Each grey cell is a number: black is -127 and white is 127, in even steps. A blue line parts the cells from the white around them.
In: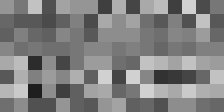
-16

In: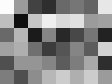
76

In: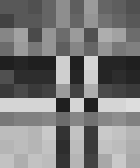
73

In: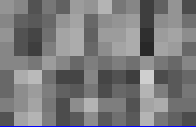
-30

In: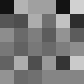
5

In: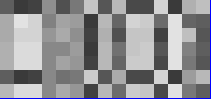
-7
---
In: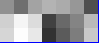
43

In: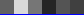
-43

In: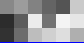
-43

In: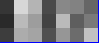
8

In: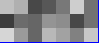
-7

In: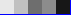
-104

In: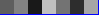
-12
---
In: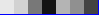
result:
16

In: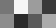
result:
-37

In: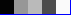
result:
-51

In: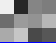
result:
-54

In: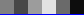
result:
-21

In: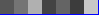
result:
-67

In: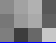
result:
-23
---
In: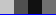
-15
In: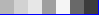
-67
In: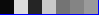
26
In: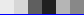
8
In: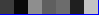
67
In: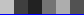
-45
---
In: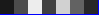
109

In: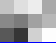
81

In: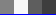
-33

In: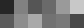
41

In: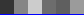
76

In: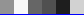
-25

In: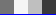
63
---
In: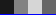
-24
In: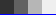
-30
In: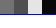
-48
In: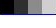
-80
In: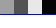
-44
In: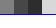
-56
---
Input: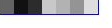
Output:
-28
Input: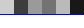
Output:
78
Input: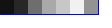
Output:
-109
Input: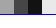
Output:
37
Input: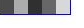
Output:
-52
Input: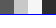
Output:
-38
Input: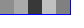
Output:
14
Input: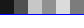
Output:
-104
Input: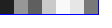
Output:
-95
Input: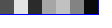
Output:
-47
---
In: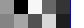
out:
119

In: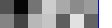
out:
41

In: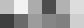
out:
-50

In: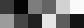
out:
-27

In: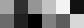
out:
66

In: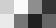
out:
122

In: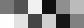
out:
-111

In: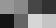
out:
9

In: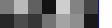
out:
78
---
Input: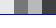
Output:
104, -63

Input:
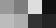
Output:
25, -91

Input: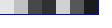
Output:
101, -100

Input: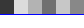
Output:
-72, 8

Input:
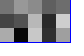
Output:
-11, 31

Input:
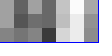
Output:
33, 12

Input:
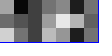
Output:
37, -12

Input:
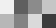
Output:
112, -67

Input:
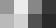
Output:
23, -86
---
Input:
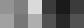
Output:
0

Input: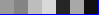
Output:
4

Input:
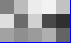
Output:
60

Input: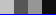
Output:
-41

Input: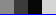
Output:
-68

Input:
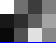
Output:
-15

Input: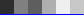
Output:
0

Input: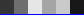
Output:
-17

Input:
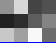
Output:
87

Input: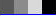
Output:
11
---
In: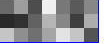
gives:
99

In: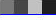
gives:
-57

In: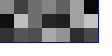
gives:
19

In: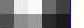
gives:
26

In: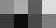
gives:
-115

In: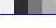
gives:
-82

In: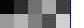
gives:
0

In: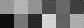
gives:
84

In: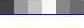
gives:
118
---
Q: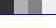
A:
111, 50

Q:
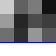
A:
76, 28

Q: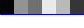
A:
105, 57

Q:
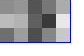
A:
104, 72

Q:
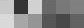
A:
89, 81

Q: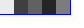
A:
107, -3

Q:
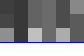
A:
64, 44

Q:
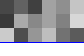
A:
87, 75

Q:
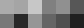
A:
71, 43
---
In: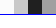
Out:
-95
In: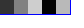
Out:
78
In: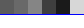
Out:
5
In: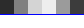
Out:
84
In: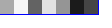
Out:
-28
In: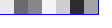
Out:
8
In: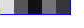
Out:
-110
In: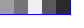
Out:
112
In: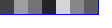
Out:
-12
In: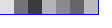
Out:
-68
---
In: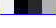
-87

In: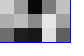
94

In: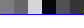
-46

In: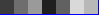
89

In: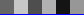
-107

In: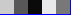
105
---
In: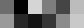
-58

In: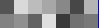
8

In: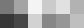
97

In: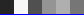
47

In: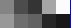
124

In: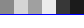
-72

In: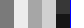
-72

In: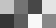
-74

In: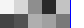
67

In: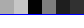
-97
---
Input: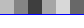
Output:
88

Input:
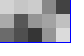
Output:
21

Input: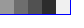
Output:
-83

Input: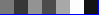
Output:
125

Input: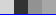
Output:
18

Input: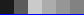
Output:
22
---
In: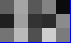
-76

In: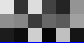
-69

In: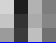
43

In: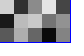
73

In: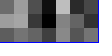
-71

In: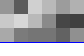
57
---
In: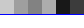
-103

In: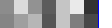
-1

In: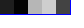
78

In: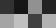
-63

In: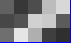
-64

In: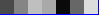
-24

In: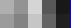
-27

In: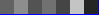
68
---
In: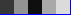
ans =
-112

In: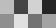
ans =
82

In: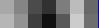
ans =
-52

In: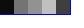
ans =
18

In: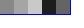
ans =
73

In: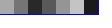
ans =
-86
